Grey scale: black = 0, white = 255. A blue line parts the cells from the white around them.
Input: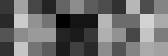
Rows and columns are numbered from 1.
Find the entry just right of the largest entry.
170
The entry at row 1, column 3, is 70
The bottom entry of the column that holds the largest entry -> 170
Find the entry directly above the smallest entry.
100
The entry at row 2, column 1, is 41
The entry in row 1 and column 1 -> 56
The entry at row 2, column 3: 146
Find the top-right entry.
132
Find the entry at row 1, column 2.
162
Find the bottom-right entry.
162
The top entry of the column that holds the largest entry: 77
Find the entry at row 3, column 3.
154
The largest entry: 210
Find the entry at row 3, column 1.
84

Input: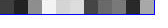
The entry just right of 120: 40
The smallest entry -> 34

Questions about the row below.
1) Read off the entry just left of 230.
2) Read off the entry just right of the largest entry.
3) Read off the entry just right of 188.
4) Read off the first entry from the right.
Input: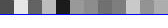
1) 78
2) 99
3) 27
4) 173

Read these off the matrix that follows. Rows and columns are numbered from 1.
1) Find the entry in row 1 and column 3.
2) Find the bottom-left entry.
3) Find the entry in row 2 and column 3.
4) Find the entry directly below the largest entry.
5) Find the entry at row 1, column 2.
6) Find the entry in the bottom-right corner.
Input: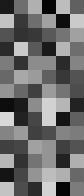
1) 176
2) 195
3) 110
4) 132
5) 110
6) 124

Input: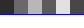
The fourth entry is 91
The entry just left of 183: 105
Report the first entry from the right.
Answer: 71

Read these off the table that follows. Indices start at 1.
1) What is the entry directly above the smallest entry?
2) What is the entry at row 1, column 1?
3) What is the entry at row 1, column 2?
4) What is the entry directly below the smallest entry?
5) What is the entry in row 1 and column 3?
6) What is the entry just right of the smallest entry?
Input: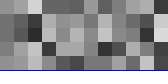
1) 59
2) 145
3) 161
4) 195
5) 211
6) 187

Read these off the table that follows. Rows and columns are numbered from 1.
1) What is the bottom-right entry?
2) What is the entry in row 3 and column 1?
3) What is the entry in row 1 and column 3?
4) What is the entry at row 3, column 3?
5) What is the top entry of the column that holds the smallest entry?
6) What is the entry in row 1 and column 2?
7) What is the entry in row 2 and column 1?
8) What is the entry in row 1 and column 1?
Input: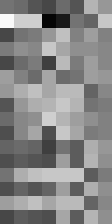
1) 143
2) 71
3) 84
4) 123
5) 71
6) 107
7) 249
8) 115

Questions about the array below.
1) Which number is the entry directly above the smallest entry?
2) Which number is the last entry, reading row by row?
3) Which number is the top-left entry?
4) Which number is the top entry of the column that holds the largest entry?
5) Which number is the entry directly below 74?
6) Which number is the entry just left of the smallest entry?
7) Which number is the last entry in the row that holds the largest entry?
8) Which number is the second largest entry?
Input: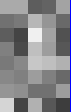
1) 157
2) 61
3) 170
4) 93
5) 136
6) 87
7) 81
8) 213

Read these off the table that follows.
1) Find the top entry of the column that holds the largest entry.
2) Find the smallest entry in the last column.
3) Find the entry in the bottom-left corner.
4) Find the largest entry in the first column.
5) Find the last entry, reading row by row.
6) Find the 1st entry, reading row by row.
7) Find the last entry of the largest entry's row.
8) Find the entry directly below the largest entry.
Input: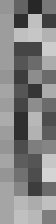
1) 120
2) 61
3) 165
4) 172
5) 126
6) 149
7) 212
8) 107
